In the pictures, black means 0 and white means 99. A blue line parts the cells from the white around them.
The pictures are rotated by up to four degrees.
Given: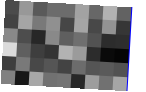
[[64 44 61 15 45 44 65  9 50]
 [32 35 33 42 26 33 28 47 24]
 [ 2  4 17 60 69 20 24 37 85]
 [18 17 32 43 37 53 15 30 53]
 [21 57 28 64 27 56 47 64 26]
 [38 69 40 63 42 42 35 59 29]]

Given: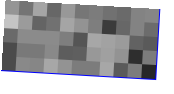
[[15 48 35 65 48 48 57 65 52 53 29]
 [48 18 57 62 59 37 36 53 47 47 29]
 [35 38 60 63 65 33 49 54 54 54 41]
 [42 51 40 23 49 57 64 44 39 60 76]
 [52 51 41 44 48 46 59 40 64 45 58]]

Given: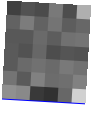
[[81 40 19 22 53 56]
 [50 43 42 50 35 45]
 [44 47 41 44 41 35]
 [32 33 30 40 32 35]
 [45 44 36 41 34 34]
 [40 36 45 38 48 38]
 [68 30 47 29 32 25]]

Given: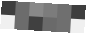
[[93 43 41 25 42 93]
 [24 43 48 53 42 24]]

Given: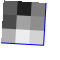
[[82 92 68]
 [55 63 29]
 [48 13 36]]

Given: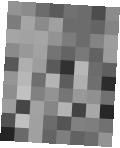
[[57 42 38 49 39 62 41 14]
 [44 49 50 33 42 62 74 32]
 [15 65 26 70 52 63 27 61]
 [44 56 59 46 57 50 75 55]
 [17 43 68 36 70 43 71 58]
 [37 42 71 19 35 61 68 34]
 [60 38 47 39 45 63 59 54]
 [61 51 42 48 57 64 63 64]
 [51 39 42 42 62 54 64 48]
 [54 30 42 44 35 42 54 57]]
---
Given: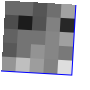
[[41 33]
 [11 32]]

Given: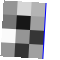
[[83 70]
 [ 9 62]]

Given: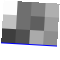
[[43 50]
 [43 37]]

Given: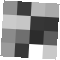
[[23 71]
 [77 21]]

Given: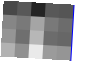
[[34 14]
 [47 64]]

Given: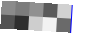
[[48 56]
 [18 80]]

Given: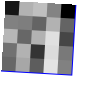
[[69 74]
 [49 39]]
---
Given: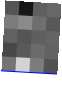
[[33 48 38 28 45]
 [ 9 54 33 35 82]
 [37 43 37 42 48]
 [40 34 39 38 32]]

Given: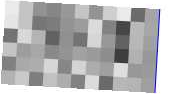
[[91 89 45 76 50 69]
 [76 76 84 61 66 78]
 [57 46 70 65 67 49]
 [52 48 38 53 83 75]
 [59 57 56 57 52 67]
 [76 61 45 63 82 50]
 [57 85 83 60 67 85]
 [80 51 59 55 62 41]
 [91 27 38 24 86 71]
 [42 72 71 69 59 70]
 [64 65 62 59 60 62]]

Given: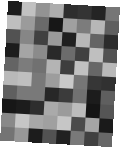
[[11 74 32 11 39 72 37  9 53 45]
 [75 60 52 64 48 74 47 11 77 59]
 [57 41 25 54 44 47 47 18 65 11]
 [67  9 60 16 70 61 15 66 62 32]
 [18 62 12 42 24 78 23 60 77 13]
 [20 48 71 25 75 46 44 73 29 47]
 [14 71 39 74 40 21 11  8 64 25]
 [46 37 17 32 72 19 37 33 10 40]]

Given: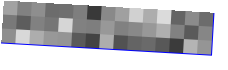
[[63 47 55]
 [50 36 84]
 [55 50 67]
 [42 46 59]
 [43 83 58]
 [49 50 35]
 [22 49 26]
 [53 59 67]
 [62 50 32]
 [81 53 39]
 [67 59 41]
 [85 68 34]
 [39 50 23]
 [54 35 70]
 [42 52 58]]

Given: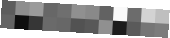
[[36 39]
 [55  6]
 [60 21]
 [40 41]
 [43 40]
 [56 32]
 [53 34]
 [38 56]
 [97 11]
 [42 35]
 [82 46]
 [74 48]]

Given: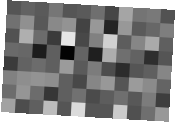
[[33 44 32 41 23 50 42 63]
 [38 56 68 40 38 55 58 30]
 [35 34 42 11 42 57 42 37]
 [46 53 23 37 37 55 21 73]
 [33 57 89  1 60 37 37 33]
 [35 26 28 39 35 28 44 85]
 [43 59 50 12 48 52 29 33]
 [27 14 81 67 30 59 36 33]
 [64 59 36 43 17 33 43 79]
 [45 35 52 38 33 60 34 31]
 [47 40 66 18 37 54 48 43]
 [32 49 37 33 52 39 24 59]]
